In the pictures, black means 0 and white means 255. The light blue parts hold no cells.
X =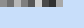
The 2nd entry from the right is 48
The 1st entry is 142
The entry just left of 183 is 112

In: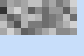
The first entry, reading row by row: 122
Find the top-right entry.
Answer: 209
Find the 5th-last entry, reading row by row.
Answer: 166
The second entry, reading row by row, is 166
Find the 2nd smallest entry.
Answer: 82
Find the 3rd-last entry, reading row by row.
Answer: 137
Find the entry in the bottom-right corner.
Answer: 151
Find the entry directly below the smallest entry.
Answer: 151
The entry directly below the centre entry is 122
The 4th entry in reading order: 166
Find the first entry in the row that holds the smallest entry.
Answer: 51
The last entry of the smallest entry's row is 178

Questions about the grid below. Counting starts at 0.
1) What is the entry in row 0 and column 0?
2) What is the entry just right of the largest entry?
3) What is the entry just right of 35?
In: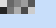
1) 220
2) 103
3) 118

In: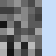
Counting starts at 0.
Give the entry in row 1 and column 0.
62
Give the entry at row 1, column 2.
90
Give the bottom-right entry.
62
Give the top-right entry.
135
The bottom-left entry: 174
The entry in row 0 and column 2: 148
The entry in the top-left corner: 104

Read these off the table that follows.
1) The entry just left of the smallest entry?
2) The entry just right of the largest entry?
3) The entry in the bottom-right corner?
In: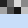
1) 76
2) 136
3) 192

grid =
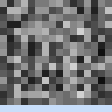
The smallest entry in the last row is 48
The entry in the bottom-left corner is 62
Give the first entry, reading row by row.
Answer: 149
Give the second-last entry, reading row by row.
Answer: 93
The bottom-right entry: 77
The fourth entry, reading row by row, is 179
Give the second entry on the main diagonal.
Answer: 179
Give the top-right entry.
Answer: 108
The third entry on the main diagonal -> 134
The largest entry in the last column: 193

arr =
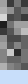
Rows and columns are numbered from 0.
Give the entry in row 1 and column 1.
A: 145
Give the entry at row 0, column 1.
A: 58
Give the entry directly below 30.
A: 58
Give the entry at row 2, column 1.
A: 73
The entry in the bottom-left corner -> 176
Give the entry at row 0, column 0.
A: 161
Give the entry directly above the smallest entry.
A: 215
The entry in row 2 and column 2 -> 86
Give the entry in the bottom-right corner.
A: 86
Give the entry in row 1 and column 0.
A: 176
